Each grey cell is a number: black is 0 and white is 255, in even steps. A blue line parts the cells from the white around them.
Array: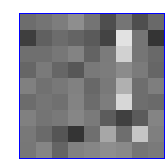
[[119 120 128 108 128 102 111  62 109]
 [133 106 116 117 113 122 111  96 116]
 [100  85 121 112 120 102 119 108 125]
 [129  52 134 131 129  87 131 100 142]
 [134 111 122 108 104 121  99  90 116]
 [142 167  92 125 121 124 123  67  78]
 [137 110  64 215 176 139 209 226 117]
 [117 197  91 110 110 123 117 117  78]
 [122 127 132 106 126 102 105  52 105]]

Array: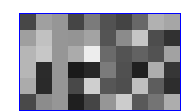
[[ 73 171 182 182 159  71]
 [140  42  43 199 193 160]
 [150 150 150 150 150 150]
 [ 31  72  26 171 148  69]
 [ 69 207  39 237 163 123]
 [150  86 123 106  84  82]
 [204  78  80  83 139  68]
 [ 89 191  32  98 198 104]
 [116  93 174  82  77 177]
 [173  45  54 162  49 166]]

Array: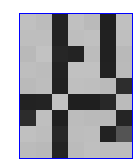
[[187 192  44  34 186 190 185 190 192]
 [185 189 191  35 189 188 194 190 188]
 [ 35  39  32 193  33  34  38  34  36]
 [187 189 188  31 191 193  35 190 192]
 [191 190 186  31 190 193 188 192 186]
 [189  34 185  40 186  34  33  33  32]
 [189  84  37 187  45 186 185 191 192]]

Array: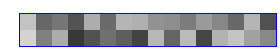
[[211 195]
 [128 103]
 [172 118]
 [ 56  83]
 [ 82 173]
 [112 106]
 [ 94 181]
 [ 67 176]
 [183 146]
 [101 142]
 [186 124]
 [ 69 154]
 [178 135]
 [196 104]
 [161 181]
 [137  81]]

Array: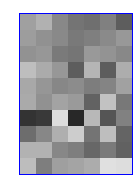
[[189 178 109  51 170 168 190 146 157 160]
 [126 178 135  57 145 150 171 151 145 177]
 [159 135 175 221 163 135 151 122 137 136]
 [164 126 205  40 154 140  93 117 121 116]
 [172 103 116 184  98 125 181 153 127 111]
 [224 122 190  85 194 132  93 147 138 128]
 [221  97 100 129 120 161 173 136 152  93]]

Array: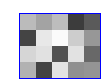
[[178 214  68 187]
 [ 67 225 232 163]
 [226  81 251 189]
 [144 226 205  60]
 [148 104 151  90]]

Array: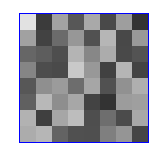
[[172 178  96  87 133 102 161 226]
 [182  63 184 143  77  93  66  59]
 [ 99 166 142 155  74  78 107 162]
 [ 80 189 167 109 201 180 151  87]
 [ 79  78  67 166 152 135  81 169]
 [127 110  51  81  65 172 182  73]
 [149  75 156 145 181  73  72 158]
 [ 69 168 159 175  67  83 153  51]]

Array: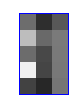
[[ 66 240 108 189 109]
 [ 39  69  72 105  46]
 [117 120 121 122  88]]
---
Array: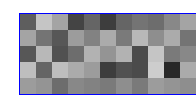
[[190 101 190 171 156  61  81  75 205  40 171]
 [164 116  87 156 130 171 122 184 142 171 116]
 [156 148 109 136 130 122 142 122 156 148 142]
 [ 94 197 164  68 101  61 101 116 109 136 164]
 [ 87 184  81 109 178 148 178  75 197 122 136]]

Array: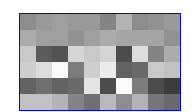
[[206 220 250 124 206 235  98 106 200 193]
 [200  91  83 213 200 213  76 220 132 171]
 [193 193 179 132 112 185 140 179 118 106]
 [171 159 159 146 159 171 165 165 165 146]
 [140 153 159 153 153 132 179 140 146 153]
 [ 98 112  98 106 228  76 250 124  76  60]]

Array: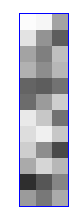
[[252 246 163]
 [233 199 114]
 [227 147  93]
 [221 240 199]
 [206 141  72]
 [177 141 183]
 [170 214 183]
 [163 127 191]
 [155 120 170]
 [108 155 206]
 [100  93 114]
 [ 46  86 133]]

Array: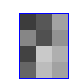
[[134  80 146]
 [101 188 162]
 [ 66 201 175]
 [ 60  87 162]]

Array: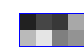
[[186 229 127 147]
 [ 33  70  56 168]]

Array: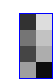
[[159  13]
 [117 194]
 [ 69 173]
 [ 50 221]]

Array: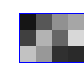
[[194 152  48  42]
 [ 64 179 102 216]
 [ 21  87 145 166]]
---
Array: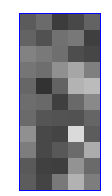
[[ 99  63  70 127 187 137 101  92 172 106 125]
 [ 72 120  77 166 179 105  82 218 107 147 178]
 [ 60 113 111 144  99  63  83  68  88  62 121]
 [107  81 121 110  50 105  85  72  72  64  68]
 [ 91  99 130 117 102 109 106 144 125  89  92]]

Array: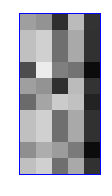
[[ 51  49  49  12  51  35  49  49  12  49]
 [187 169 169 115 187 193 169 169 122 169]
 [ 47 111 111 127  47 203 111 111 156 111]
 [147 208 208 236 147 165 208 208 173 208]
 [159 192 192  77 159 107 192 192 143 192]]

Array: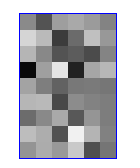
[[131 152 132 183 118 125 125 129 117]
 [155 192  75 166 122 130 149 180  79]
 [169 107  92  33 120 140  88 241 201]
 [158  60  83 229  98  72 169  82 153]
 [ 83 186 136 159 126 185 137 173 172]
 [138 213 181   9 163 182 108 189 148]]

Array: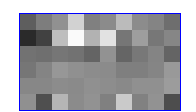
[[110 134 100 153 156  77]
 [132 119 132 133 144 146]
 [140 158 120 127 144 129]
 [187 118 101 127 137 202]
 [139 226 146 139 141 128]
 [128 178 100 140 144 146]
 [210 250 114 144 138 139]
 [145 190 118 151 140 181]
 [125  65 111 132 135  79]
 [ 94  42 114 118 135 144]]

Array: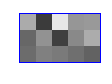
[[153 172  98]
 [150 137 111]
 [231  63 122]
 [ 59 146 128]
 [171 103 108]]

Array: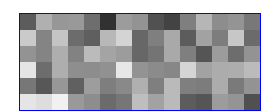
[[120 107 147 187 147  80]
 [148 199 109 173 122 148]
 [141 125 156 172 172 156]
 [182 162  85 162 124  85]
 [127  92 127 213 127  92]
 [ 67 169 169 135 186 186]
 [ 81 127 116 139 127 162]
 [147 103 103 147 176 190]
 [156 212 156 231 137 118]
 [ 49 184 164 145 126 107]
 [110  95 187 141 157 141]
 [153 108 130 142  96 153]
 [151 196 174 174 151 241]
 [176 132 132 109  87 221]
 [ 92 202 147 229 119 229]]

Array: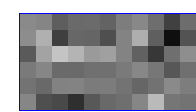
[[109  83 142 112 125 115]
 [ 64  15 111  87 138 118]
 [110  95  55 119 114 186]
 [136 174  97 135 102 134]
 [125 131 131 122 115 111]
 [ 99  79 160 112 124 105]
 [107 101 154 112 123  88]
 [106 103 180 106 131  47]
 [ 94  63 196 106 130  73]
 [133 176 163 134 105  79]
 [138 141  90 122 115 134]]

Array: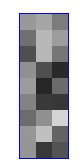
[[124 157 118  41 107  55 212  99  83]
 [166 184 183  79  38  57 144 192  56]
 [153 112  79 144 155 131 108 150 149]]
